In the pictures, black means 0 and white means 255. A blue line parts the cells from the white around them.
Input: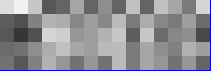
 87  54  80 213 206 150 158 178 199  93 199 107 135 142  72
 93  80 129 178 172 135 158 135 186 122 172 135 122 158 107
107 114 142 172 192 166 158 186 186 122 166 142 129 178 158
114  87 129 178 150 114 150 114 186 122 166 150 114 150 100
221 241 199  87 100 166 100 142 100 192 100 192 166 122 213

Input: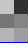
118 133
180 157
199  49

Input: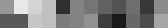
 89  89 199 192 124 131 145  61  25 104  76 166
151 232 212 192  47 131 117  97  82 110  55 138

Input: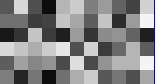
 24  52 197  60  31 155  52 140 147  99  31
 87 216  80  12 181 204 126 155  99  67 210
 93 161 134 147  74 222  74 147 181 181 244
112 112  60  67 197 167  93 197  44 155 244
126  37 118  12 112 173 204  87 118  80 167
216 197 173 204 230  80 210  60 105 181  93

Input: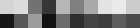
 23  87 156  17 107  46  68  61  94  75
212 219 114  54 183 128 169 227 234 204

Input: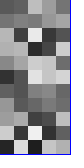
 37 220  30 197 177
 50  83 226 197 212
 89  96 190 157 116
 96  83 128 136 103
116 128 122 151 165
136 165 205 197 109
151  89 103 122 109
157 171  64  76 190
177 183  44  70 205
183  64 234  56  83
205  56 240  50  96
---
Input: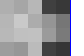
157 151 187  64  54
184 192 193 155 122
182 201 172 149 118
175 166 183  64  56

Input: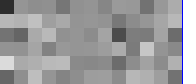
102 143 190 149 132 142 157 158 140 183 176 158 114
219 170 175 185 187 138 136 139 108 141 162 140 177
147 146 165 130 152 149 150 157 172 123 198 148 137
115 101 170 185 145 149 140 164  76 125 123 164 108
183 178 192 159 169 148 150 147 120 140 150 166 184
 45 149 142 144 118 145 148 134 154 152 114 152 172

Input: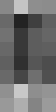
153 174 132 155
144 200 142 148
105  70 111  80
 96  48  86  77
104  56  93  95
114  56  93 102
105  35  63  96
136 196 142 140

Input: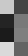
218 100
 27 127
 36 121
201  68

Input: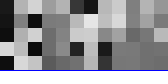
 14 216 196  91 105 113 182  52 119 120 112 109
215 187  11 109 138  35 188  26 122 121 112 114
 14 176 209 109 131 203 205 136 162 105 119 185
 20 128  14 123 125 185 229 190 216 129 162 122
 25 179 211 157 179  55  20 184 203 127 180 150

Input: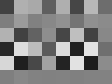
127 135 130 129 130 128 130 130
215  31  72 162  35 226  28 140
 39 221 188  91 220  32 226 111
178  65  98 142  70 191  66 136
126 155 129 136 145 116 144 139
 66 176 169  95 175  70 184 109

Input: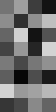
 54  72 137 100
211 153 162 184
 94   7  77  25
122  72 119 145
 67 151  37 211
101 209  19  83
141  48 144 191
116 159  61  19

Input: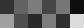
160  78  41 126  47 220
 50  99 125  70 118  14

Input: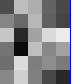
136 208 128  72  41
111 220 126 142 122
116  11 192 136 161
198  41 162 218 236
133 105 183  96  69
 77 190 173  99  72
